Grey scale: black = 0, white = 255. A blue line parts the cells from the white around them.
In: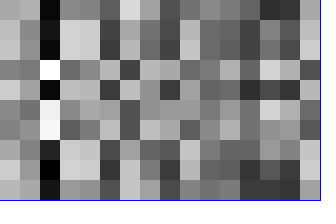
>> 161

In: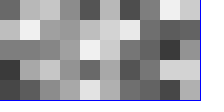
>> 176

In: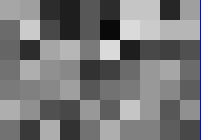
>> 72

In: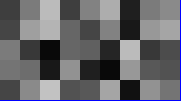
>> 116

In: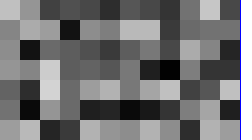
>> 157

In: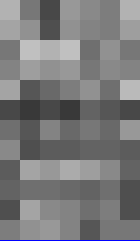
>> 119

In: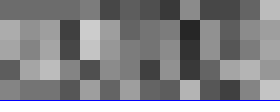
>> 196
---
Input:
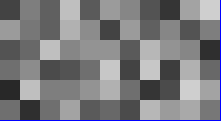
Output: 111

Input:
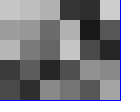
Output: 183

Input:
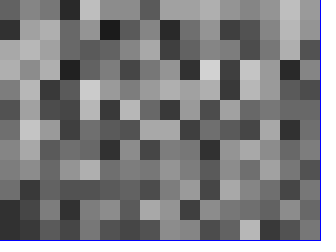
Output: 111

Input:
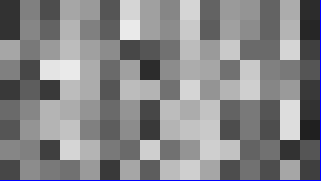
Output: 85

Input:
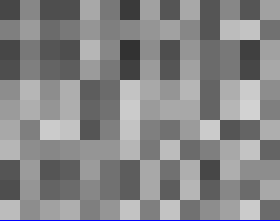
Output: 85

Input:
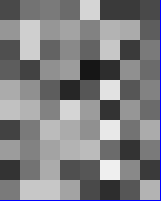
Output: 156

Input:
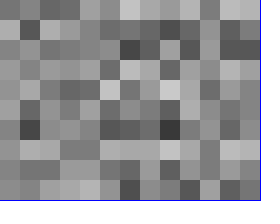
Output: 147

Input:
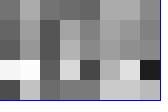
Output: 93
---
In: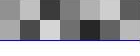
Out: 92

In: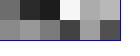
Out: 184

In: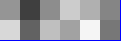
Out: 133

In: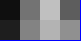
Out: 93

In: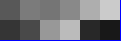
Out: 203

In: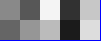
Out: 199

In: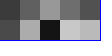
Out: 81

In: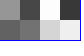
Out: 56
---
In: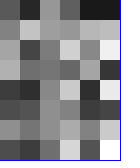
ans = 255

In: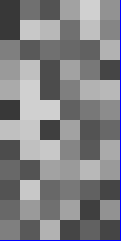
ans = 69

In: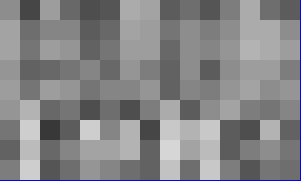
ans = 110

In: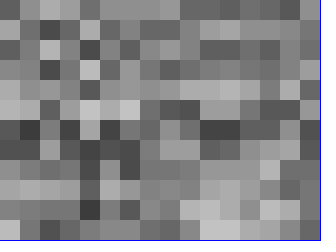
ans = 103

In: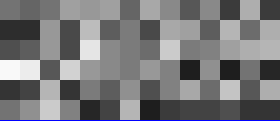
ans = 52

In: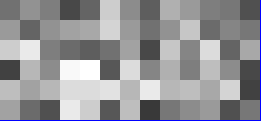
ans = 119

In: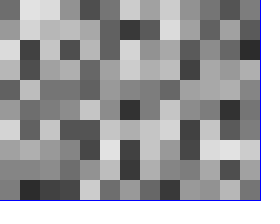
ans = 117
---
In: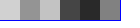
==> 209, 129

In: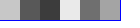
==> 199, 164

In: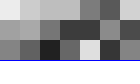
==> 236, 132

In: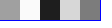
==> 160, 124

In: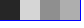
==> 38, 174

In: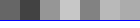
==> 102, 172
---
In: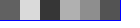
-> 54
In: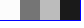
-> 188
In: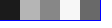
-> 135
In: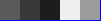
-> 29
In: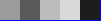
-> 188
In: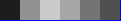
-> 203
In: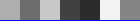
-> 200
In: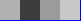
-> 155
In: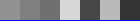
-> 112
